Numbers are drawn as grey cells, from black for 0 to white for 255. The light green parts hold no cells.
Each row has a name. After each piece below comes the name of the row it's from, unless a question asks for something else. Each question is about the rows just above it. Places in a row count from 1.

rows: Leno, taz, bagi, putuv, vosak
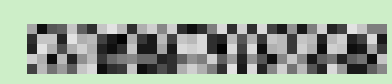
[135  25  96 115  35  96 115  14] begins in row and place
putuv, 28
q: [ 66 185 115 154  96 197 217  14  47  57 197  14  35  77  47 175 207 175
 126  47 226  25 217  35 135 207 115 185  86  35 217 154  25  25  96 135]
vosak
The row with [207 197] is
bagi
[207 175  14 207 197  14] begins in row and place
bagi, 28
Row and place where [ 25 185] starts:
taz, 13
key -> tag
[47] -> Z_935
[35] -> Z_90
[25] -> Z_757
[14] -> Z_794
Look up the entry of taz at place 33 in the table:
Z_90

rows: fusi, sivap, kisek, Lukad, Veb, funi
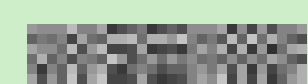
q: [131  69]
sivap
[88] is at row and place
sivap, 20
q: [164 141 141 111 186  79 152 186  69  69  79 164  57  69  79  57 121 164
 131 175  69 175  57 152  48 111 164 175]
kisek

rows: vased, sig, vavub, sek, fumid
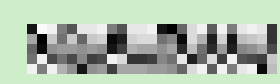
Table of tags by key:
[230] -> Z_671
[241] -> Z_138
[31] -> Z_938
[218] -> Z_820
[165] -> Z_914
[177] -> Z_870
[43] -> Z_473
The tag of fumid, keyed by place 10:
Z_914
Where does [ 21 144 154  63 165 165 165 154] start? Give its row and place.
fumid, 6
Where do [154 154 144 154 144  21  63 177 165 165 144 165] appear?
vavub
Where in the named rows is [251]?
vased, 2
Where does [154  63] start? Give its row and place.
fumid, 8
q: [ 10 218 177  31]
sig

